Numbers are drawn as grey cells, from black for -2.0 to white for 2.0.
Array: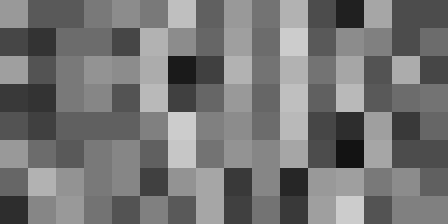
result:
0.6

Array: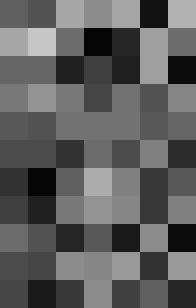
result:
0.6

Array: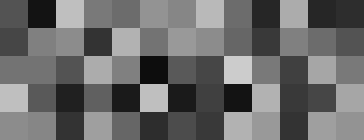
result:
0.7

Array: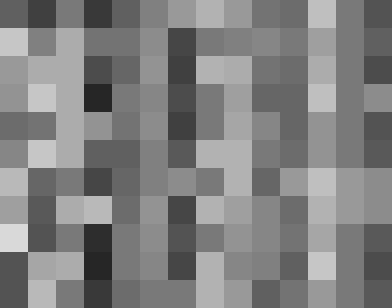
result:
1.0

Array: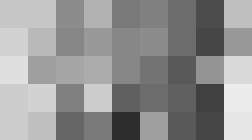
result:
-0.3

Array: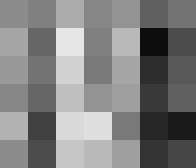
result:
0.3
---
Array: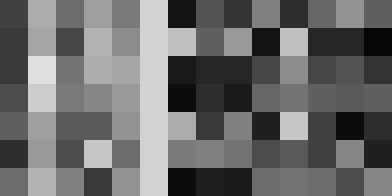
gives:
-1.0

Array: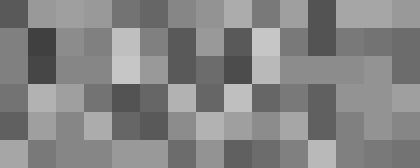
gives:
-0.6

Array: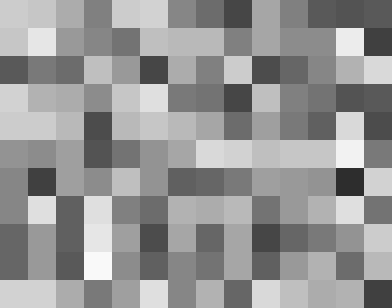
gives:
1.2

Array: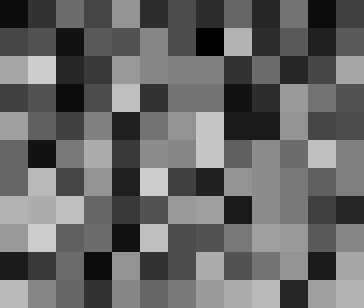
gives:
-1.8

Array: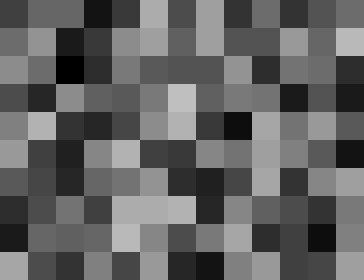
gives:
-1.0

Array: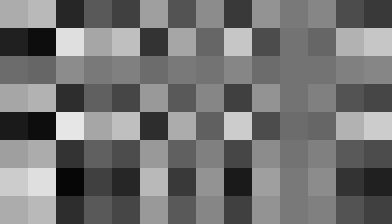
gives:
0.7
